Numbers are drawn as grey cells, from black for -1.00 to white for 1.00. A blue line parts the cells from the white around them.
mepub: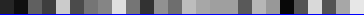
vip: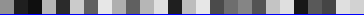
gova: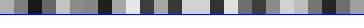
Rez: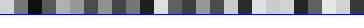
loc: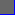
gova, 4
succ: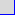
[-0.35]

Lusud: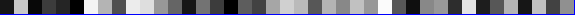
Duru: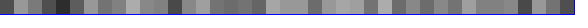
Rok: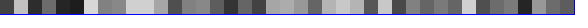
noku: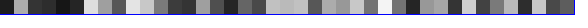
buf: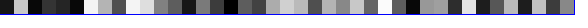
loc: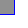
Lusud, 41
